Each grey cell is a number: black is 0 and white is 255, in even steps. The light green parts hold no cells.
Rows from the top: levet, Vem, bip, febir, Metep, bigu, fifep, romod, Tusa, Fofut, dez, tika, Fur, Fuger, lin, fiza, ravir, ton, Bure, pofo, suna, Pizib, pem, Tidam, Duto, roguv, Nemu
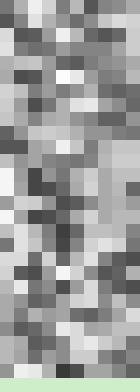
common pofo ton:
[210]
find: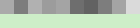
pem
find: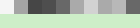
Fuger
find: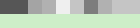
dez
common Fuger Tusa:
[170]
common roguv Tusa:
[132]
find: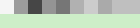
Fur

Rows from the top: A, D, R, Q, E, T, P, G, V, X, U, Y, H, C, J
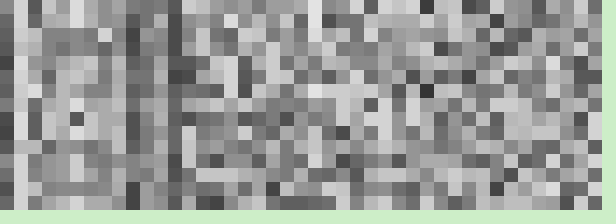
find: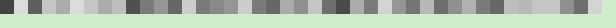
X
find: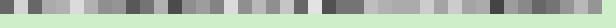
D
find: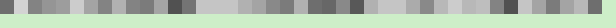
H
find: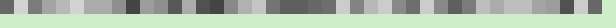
J
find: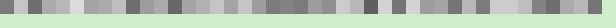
G

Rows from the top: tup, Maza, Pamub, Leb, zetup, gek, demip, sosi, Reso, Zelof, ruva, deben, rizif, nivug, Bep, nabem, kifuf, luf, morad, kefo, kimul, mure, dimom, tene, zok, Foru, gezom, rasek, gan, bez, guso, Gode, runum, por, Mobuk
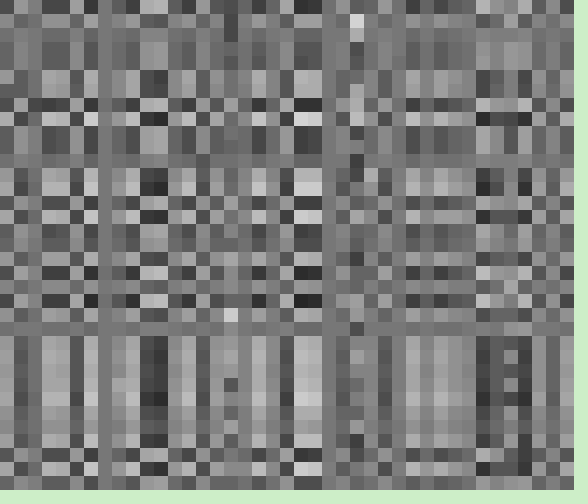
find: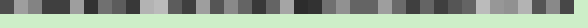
kefo
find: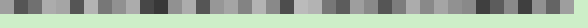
Foru
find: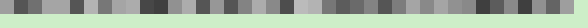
rasek
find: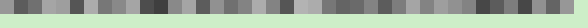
gek
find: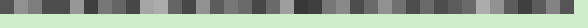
runum
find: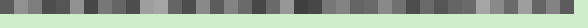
kifuf

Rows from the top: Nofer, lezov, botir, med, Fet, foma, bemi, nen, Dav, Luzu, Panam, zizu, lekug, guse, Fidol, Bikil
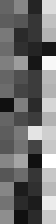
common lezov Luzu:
[93]
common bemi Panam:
[68]
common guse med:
[48]
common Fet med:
[22]

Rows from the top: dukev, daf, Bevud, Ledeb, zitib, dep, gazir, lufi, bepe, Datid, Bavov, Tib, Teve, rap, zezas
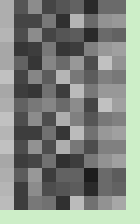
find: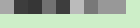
gazir
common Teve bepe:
[174]
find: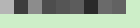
rap
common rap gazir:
[61]
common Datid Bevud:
[181]
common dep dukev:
[69]
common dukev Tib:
[69]

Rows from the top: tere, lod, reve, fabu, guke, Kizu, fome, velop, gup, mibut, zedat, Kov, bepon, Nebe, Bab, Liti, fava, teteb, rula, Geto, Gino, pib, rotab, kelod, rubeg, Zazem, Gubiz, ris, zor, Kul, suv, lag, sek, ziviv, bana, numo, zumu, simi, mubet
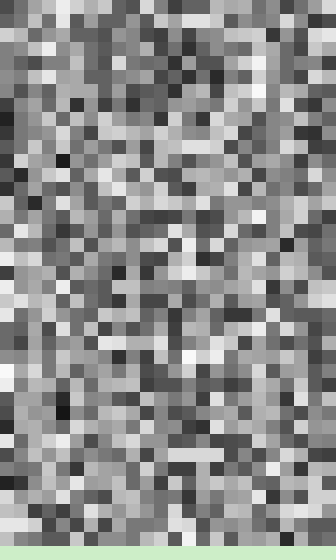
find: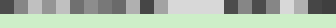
sek
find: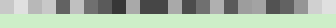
pib
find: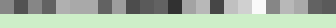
fome
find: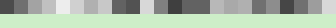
tere
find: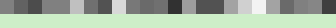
guke
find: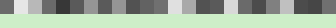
fava
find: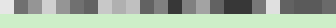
rotab

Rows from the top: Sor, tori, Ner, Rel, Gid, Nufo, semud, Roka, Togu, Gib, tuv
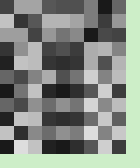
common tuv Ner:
[25]
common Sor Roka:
[102]
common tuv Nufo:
[207]
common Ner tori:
[151]

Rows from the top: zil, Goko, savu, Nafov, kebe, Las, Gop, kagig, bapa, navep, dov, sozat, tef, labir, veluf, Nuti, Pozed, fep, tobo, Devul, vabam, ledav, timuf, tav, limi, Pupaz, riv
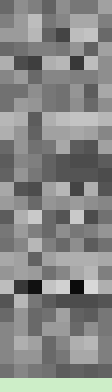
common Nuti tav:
[105]
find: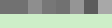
Gop
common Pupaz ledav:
[119]
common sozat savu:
[98]
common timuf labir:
[161]
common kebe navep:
[175]
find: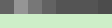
tef

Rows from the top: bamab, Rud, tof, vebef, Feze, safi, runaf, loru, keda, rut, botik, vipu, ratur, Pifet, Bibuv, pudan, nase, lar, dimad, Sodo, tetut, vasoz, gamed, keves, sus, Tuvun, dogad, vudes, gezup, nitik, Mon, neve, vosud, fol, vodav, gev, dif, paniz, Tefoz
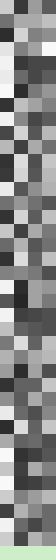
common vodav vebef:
[248]
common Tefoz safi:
[71]
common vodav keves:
[86]
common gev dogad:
[156]
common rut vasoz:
[86]
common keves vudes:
[98]
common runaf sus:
[121]

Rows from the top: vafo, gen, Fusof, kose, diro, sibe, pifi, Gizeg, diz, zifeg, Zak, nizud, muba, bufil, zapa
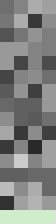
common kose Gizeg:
[153]
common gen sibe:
[140]
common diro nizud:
[132]
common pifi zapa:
[153]
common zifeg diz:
[140]
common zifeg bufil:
[140]

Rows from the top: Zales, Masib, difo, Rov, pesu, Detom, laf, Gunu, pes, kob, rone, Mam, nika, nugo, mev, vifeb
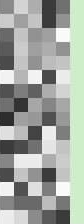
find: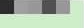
pes
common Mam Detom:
[236]
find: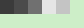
rone

